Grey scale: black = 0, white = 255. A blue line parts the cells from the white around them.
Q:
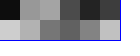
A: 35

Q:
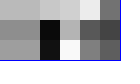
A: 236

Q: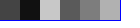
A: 125

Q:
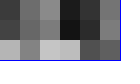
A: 51

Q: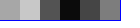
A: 69

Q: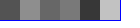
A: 55

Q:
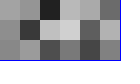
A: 170

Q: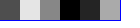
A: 36

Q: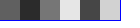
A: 70
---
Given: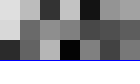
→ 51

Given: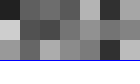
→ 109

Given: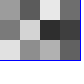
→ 232

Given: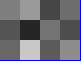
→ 70

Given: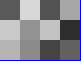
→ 82

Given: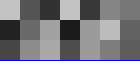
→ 50

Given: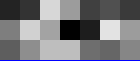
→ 215

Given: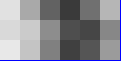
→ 98

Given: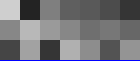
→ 127
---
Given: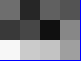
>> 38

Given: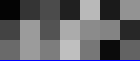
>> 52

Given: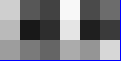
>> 87

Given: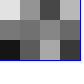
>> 148

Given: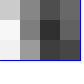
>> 134

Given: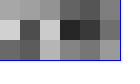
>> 160
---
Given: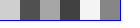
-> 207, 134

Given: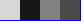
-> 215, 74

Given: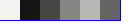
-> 243, 100

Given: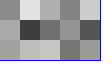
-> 140, 155

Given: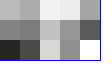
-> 186, 254

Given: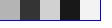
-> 180, 243
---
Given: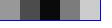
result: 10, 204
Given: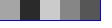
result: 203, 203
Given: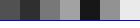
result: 162, 234
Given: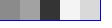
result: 52, 244
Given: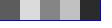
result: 133, 219
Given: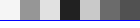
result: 33, 245
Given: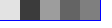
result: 157, 227
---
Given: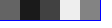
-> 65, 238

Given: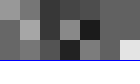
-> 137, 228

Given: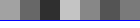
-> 196, 196

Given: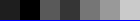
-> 53, 202

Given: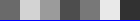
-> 77, 233

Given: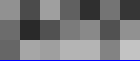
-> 123, 195

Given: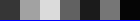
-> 97, 219

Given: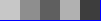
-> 95, 199

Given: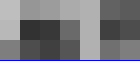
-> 106, 190

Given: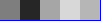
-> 166, 216
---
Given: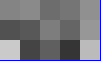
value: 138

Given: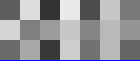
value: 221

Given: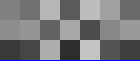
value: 112

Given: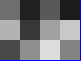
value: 33

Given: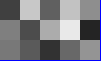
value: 200

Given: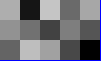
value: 21
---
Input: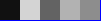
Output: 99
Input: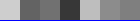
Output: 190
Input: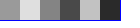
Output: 73
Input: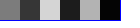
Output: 28
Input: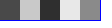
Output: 47
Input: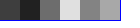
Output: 224
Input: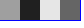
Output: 32
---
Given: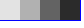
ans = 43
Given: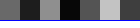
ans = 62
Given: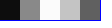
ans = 96
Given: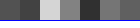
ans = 96
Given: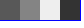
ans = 51
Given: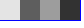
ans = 50
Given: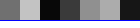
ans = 22
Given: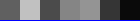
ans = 10
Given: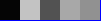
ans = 145
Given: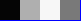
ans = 121
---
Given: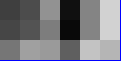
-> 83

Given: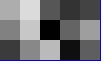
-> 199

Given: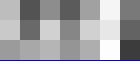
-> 105

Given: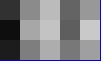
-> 167

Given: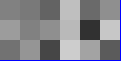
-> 129

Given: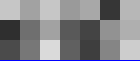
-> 111

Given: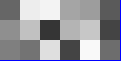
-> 193

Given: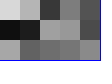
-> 28
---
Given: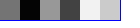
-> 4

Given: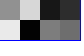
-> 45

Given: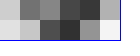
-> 199

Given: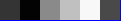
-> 3

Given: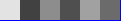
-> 65

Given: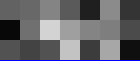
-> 82

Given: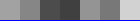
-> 76

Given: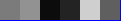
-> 146
